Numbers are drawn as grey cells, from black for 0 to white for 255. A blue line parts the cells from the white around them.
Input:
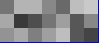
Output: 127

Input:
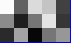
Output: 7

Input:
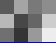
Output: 153

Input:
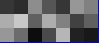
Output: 13

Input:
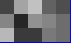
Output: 58

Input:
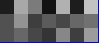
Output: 71

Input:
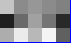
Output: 184

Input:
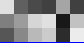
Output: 185

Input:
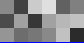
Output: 119

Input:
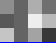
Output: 163
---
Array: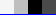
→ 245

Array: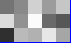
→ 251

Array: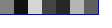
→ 213

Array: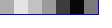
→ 228

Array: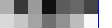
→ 248

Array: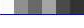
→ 250

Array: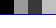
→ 192

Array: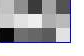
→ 237

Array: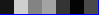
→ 207
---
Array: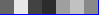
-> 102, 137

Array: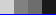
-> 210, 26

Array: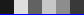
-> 25, 57

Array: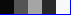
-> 8, 248

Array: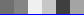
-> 112, 164

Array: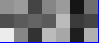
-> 146, 176
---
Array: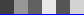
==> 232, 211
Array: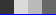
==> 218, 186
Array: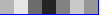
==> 230, 201
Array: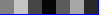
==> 197, 167
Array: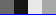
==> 233, 168
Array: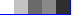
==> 255, 195
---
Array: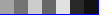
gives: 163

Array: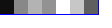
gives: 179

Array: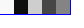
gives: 132

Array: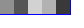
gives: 144

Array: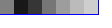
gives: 157

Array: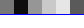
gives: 150

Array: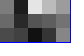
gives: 156

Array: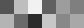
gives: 190
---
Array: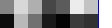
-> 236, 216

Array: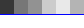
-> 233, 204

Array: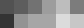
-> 219, 199

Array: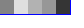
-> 223, 178

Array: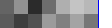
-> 196, 184

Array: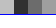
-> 192, 159

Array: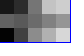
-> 215, 206
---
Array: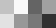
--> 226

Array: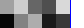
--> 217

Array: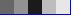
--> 231

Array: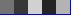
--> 179

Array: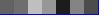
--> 28

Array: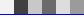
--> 221

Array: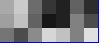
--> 33
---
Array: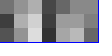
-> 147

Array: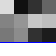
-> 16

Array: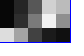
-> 37

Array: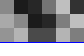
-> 27

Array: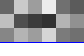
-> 202

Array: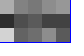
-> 130

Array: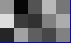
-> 6
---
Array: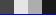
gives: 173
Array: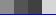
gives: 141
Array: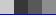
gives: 141
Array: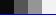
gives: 149
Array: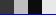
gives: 190
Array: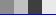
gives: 192
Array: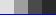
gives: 158
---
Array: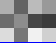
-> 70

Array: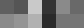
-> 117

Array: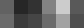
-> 162

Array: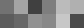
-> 199

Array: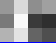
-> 58

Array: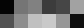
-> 151

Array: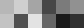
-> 26
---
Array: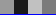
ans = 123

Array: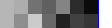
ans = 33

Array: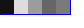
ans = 102

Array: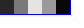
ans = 39

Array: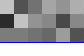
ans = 73

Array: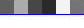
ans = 71

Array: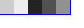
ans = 81

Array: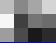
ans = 43
